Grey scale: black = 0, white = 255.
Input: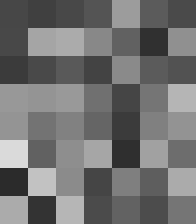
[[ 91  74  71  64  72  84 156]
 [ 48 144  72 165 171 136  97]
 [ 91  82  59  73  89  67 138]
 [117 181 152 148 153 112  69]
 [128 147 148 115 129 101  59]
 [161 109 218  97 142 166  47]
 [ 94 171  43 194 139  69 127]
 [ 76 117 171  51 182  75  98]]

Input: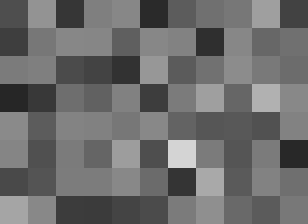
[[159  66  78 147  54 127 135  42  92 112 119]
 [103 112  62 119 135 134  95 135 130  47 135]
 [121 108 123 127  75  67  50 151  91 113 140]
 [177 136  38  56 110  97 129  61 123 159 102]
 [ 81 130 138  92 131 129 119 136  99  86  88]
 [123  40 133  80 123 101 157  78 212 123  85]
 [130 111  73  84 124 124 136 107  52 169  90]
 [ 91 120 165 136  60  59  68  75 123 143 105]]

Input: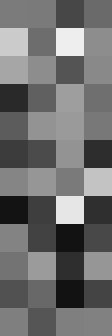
[[ 71 106 123 122]
 [238 141 203 109]
 [ 84 137 166 141]
 [158 111  41  96]
 [154 120  92 147]
 [147  45  60  75]
 [122 195 133 150]
 [230  47  19  62]
 [ 18  72 131  66]
 [ 46 150 115 155]
 [ 18  68  81 104]
 [127 129 127  85]]

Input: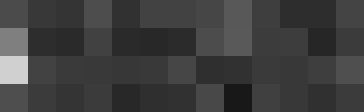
[[ 45  68  75  56  52  77  49  66  66  70  88  62  45]
 [ 38  59 127  45  42  65  42  40  43  76  89  60  61]
 [ 62  79 208  66  58  57  55  57  70  47  49  58  56]
 [ 48  59  78  59  52  59  40  47  49  72  24  64  56]]

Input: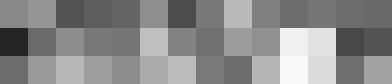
[[108 105 136 149  83  94 101 143  76 120 186 127 109 118]
 [ 72  84  36 106 141 120 117 191 131 113 156 144 240 226]
 [110 161 108 153 183 157 140 170 187 121 108 181 249 220]]

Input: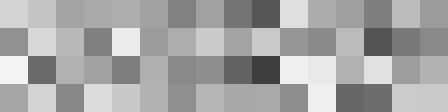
[[187 155 211 195 163 170 173 162 129 161 116  86 223 172 159 127]
 [121 137 146 215 184 128 235 156 173 202 163 201 150 138 187  84]
 [157 177 243 106 177 161 126 176 137 142  99  63 239 234 177 225]
 [203 201 166 211 135 219 200 178 143 181 168 169 142 239 102 109]]
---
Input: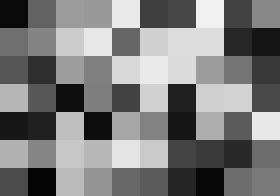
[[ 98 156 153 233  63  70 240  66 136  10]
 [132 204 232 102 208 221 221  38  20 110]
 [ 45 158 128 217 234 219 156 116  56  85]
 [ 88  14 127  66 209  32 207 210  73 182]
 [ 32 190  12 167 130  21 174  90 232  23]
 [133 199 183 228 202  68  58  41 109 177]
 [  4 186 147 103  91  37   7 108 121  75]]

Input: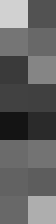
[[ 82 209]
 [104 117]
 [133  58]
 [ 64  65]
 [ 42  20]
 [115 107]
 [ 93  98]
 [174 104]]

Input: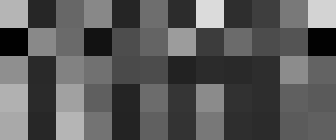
[[ 38 103 136  37 110  44 219  46  62 121 211 181]
 [137 106  18  77 100 156  60 107  76  84   2   1]
 [ 41 130 113  74  76  34  43  41  45 140  99 143]
 [ 42 161  95  36 108  53 139  49  45  96  90 177]
 [ 39 181 115  35  96  51 120  46  43  91  96 169]]

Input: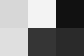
[[243  17 215]
 [ 53  42 223]]

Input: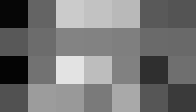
[[100 203 194 185  89  84   6]
 [108 131 130 127 106 105  88]
 [114 227 189 129  47 111   4]
 [156 153 122 169  86  58  81]]

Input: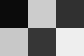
[[204  48  11]
 [ 54 238 200]]

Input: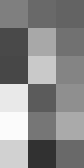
[[105  99 127]
 [168 113  73]
 [201 132  71]
 [ 91 143 233]
 [118 170 251]
 [ 49 105 209]]

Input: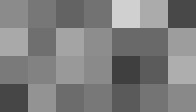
[[119  99 114 208 171  72 139]
 [111 164 141 105 105 157 169]
 [130 153 138  63  91 174 122]
 [147 108 120  90 116 137  70]]

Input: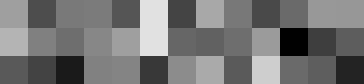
[[ 77 121 123  85 225  68 168 120  73 106 152 151 159]
 [128 110 135 159 225 102  97 110 155   1  62  93 180]
 [ 67  26 129 132  56 140 170  90 206 106  94  35  89]]
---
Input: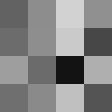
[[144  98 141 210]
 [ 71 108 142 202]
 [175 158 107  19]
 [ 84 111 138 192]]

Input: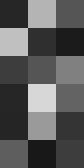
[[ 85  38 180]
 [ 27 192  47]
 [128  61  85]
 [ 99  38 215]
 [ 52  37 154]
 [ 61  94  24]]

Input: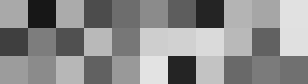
[[225 169  23 171  76 109 139  93  36 180 166]
 [224  63 125  80 185 119 206 209 218 185  97]
 [112 156 139 183  97 153 227  36 195 105 123]]

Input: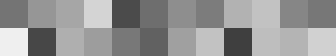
[[119 116 150 166 212  75 110 142 124 178 194 134]
 [209 239  71 175 157 120  97 160 194  63 190 180]]

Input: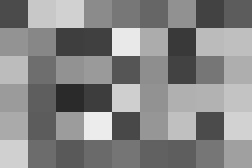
[[ 92  75 200 209 139 119 102 145  66]
 [191 147 135  62  64 233 172  57 187]
 [174 188 110 146 154  85 142  66 118]
 [195 155  94  42  61 207 146 176 178]
 [210 170  92 156 236  72 150 192  75]
 [160 208 108  89 106 117  97  94 118]]

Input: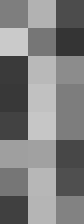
[[ 76 126 178]
 [ 52 202 118]
 [140  58 185]
 [125  56 193]
 [125  66 198]
 [ 71 159 161]
 [ 79 118 183]
 [130  64 181]]

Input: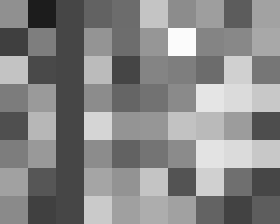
[[162 144  28  70  98 108 196 140 158  92]
 [168  63 126  70 148 109 150 251 132 136]
 [118 195  73  70 187  69 132 126 108 208]
 [200 124 154  70 140 101 114 138 229 219]
 [ 77  79 183  70 213 148 150 194 186 156]
 [200 125 153  70 140  98 116 139 227 219]
 [ 70 161  86  70 165 147 196  83 208 111]
 [ 93 138  64  70 202 160 173 161  99  66]]
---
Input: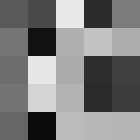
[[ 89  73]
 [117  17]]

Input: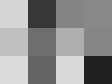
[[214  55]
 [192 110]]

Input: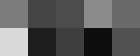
[[124  68]
 [218  30]]

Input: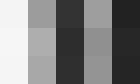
[[244 156]
 [246 174]]

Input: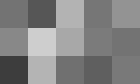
[[115  86]
 [136 206]]

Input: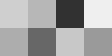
[[207 183]
 [173 103]]

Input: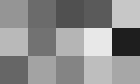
[[149 107]
 [185 114]]
